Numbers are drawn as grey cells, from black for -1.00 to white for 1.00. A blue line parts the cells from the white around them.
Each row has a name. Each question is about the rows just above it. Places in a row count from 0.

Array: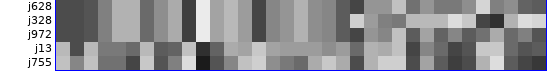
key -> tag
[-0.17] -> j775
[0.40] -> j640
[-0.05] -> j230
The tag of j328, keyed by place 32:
j640
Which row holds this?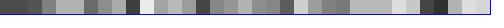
j328
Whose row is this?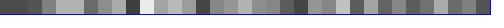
j972
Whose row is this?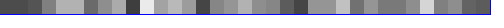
j628

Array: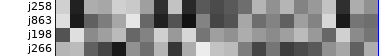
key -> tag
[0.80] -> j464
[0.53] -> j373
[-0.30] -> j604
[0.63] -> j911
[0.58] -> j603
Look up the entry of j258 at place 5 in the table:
j603
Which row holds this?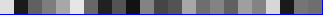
j863

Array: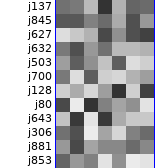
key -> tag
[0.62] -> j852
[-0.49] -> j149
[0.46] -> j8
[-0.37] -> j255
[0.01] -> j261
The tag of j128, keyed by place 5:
j852
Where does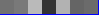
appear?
j137

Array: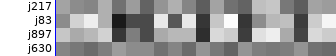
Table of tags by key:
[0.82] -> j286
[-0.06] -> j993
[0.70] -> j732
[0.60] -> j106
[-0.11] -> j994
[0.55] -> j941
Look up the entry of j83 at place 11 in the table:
j941
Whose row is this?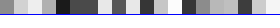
j83
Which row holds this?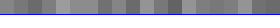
j630

